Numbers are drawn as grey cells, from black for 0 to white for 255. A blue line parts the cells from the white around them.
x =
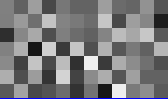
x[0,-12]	128
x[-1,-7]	50
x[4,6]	238
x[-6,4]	131
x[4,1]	65
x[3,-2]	97
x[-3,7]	58
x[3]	[129, 175, 22, 207, 58, 197, 80, 177, 87, 121, 97, 182]
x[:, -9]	[72, 195, 79, 207, 74, 52, 83]
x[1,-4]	73
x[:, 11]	[84, 29, 89, 182, 79, 98, 90]
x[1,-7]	121
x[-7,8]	107
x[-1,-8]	108
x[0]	[128, 97, 158, 72, 119, 99, 99, 158, 107, 101, 146, 84]
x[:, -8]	[119, 131, 127, 58, 188, 211, 108]
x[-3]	[138, 65, 196, 74, 188, 48, 238, 58, 172, 140, 112, 79]
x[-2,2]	156

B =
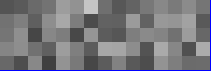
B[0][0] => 84
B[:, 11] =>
[136, 152, 132, 170, 147]
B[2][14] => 103
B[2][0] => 117
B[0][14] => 117
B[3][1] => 142
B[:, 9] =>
[99, 155, 126, 141, 89]
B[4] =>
[104, 78, 136, 64, 147, 121, 71, 92, 130, 89, 77, 147, 126, 107, 108]
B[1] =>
[114, 127, 95, 142, 168, 125, 76, 98, 97, 155, 98, 152, 149, 162, 89]
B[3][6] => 92
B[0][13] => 139
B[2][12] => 113

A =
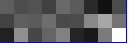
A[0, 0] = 94
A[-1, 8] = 254
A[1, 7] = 167
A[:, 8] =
[75, 115, 254]
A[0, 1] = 77
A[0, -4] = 91
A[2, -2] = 123
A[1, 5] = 76
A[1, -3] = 136

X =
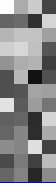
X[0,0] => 253
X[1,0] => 100
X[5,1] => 184
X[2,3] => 159
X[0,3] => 68
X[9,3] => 170
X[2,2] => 195
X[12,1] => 131
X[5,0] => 79
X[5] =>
[79, 184, 18, 80]
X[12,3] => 140
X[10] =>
[141, 133, 223, 67]
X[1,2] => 48
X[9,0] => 101

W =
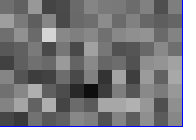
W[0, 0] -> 111
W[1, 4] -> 73
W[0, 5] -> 106
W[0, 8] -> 121
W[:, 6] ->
[133, 110, 136, 161, 137, 129, 13, 90, 127]
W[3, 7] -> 119
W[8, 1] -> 58
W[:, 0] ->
[111, 158, 111, 88, 65, 133, 112, 131, 70]
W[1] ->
[158, 122, 94, 134, 73, 105, 110, 140, 107, 129, 103, 94, 101]
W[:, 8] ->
[121, 107, 136, 81, 109, 163, 126, 167, 132]
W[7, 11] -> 79
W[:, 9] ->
[108, 129, 143, 85, 81, 62, 86, 177, 93]
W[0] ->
[111, 97, 152, 68, 74, 106, 133, 122, 121, 108, 129, 79, 126]
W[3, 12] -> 111
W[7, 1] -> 165
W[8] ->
[70, 58, 114, 88, 97, 136, 127, 81, 132, 93, 143, 91, 135]
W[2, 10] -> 147
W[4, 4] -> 154
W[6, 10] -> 137
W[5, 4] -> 109
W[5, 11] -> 98
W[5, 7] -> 51
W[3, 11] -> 137
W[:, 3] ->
[68, 134, 213, 73, 105, 66, 95, 175, 88]
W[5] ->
[133, 84, 61, 66, 109, 73, 129, 51, 163, 62, 155, 98, 168]
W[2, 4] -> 136
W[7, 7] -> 167

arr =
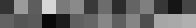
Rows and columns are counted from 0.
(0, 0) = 51
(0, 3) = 214
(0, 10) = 127
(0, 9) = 100
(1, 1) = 85
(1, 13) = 176
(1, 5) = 96

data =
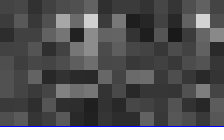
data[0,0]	68
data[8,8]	45
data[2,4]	117
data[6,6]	118
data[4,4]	77
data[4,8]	73
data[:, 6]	[98, 208, 140, 140, 110, 41, 118, 31, 33]
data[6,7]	51
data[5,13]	55
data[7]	[58, 59, 46, 85, 46, 45, 31, 50, 40, 71, 66, 58, 83, 50, 39, 92]
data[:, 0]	[68, 60, 45, 66, 78, 81, 81, 58, 79]
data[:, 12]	[53, 40, 25, 76, 56, 78, 53, 83, 87]
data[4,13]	76
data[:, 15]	[68, 78, 137, 42, 54, 52, 68, 92, 87]
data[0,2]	49
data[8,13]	77
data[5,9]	106
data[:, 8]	[59, 120, 100, 94, 73, 68, 73, 40, 45]
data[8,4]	89
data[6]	[81, 68, 58, 69, 129, 111, 118, 51, 73, 40, 54, 54, 53, 81, 126, 68]
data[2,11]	85
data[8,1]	90
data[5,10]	109
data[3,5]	118
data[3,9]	71
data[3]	[66, 67, 84, 47, 66, 118, 140, 75, 94, 71, 67, 55, 76, 66, 97, 42]
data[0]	[68, 71, 49, 65, 76, 80, 98, 47, 59, 59, 51, 70, 53, 79, 97, 68]
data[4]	[78, 62, 71, 68, 77, 94, 110, 72, 73, 56, 60, 65, 56, 76, 83, 54]
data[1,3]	80

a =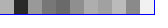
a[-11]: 178
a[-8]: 119
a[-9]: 153
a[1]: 41

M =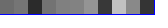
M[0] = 108
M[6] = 148

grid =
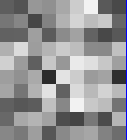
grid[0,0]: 94
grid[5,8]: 46
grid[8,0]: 104
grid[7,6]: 200
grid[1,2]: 70
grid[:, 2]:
[151, 70, 159, 157, 95, 170, 178, 92, 180, 158]
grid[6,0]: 165
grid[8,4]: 77
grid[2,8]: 88
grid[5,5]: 204
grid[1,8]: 102
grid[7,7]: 188
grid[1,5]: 212
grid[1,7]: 201
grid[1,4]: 178
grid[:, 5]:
[204, 212, 162, 189, 234, 204, 218, 242, 68, 159]
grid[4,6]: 223
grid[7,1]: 87
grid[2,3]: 91
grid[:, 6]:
[242, 188, 99, 138, 223, 155, 185, 200, 120, 166]
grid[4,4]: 151

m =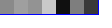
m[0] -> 138
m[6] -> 57
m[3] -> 201
